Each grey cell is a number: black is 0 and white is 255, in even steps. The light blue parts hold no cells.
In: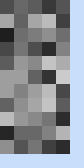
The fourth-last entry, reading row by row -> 84
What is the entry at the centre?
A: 98
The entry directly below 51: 187
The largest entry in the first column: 187
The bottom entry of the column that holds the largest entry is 44
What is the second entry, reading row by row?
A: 104
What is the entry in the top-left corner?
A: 78
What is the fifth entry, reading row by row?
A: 84
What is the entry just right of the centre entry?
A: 51
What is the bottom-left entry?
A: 143
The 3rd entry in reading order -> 92
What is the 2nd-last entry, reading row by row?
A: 64
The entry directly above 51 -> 195
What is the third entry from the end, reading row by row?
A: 117
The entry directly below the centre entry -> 158

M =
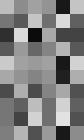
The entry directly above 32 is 24
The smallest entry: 11
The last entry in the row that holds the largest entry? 81
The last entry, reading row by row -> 140
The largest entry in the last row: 181
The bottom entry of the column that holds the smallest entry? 81
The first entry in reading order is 189
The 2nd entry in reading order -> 140
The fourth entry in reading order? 147
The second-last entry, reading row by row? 24
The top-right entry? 196
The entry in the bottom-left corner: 126
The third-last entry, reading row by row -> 154
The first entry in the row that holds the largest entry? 118
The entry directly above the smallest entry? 196
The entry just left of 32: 147
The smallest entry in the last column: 67
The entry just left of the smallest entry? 218

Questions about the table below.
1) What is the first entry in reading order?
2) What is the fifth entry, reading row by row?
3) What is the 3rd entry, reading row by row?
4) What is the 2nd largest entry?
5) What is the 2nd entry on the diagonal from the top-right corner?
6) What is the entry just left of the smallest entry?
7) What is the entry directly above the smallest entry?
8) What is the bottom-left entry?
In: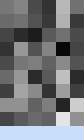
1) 119
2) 184
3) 75
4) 205
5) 177
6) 132
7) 113
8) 69

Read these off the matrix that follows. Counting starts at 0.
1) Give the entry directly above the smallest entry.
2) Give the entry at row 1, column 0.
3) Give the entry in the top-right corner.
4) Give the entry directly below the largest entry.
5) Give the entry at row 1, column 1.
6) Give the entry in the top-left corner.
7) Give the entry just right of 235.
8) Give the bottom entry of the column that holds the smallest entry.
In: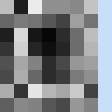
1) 87
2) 103
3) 195
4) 115
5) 122
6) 189
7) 143
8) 87

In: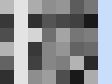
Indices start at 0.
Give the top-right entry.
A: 118
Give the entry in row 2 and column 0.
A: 78
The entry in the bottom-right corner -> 172
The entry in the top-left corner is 186
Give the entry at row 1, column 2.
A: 48
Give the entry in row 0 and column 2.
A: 172
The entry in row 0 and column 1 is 227
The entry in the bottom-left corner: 48
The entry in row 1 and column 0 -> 56

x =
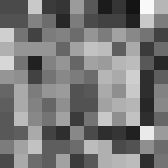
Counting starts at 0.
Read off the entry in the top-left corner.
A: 74
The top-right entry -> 182
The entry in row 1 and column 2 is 130
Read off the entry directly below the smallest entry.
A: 33
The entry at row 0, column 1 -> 74
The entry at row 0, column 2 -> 201
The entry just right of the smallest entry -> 249
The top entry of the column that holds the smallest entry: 20
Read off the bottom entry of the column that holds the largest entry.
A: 46
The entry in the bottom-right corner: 116
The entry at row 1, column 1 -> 82
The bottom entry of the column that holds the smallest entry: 188
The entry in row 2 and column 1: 116
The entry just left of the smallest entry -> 53
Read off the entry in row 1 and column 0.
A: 82
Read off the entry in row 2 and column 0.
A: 207
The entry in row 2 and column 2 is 66
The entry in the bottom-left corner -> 74

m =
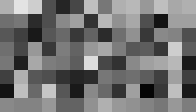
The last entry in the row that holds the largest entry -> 176
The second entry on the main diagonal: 119
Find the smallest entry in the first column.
19
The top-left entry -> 176
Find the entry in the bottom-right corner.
125
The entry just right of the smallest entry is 56
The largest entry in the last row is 176
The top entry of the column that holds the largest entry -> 227
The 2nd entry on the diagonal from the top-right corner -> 160
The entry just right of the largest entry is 206
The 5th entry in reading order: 37
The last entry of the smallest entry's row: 25
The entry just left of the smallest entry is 160
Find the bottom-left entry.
137
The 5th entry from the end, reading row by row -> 145
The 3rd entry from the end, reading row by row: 119
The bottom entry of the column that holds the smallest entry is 131
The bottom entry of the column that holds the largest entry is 131
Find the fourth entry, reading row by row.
79
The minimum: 5

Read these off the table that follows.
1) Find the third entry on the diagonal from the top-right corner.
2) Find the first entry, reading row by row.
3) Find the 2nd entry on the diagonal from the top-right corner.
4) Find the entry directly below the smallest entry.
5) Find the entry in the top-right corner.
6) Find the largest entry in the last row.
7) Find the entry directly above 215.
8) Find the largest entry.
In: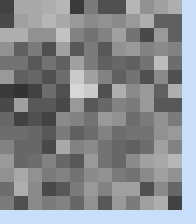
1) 73
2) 66
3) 96
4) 160
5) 174
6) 174
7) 202
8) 215

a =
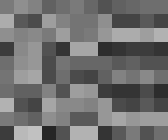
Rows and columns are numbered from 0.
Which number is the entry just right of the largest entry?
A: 38
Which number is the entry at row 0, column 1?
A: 143
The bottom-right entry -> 110
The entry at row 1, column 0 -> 172
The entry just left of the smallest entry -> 193
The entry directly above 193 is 97
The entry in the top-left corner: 122
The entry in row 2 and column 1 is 130
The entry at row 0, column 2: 130
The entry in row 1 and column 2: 75
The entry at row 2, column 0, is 143
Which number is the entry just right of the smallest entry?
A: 82
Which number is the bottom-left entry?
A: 60
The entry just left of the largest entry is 185
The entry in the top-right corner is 110
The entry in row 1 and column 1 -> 89
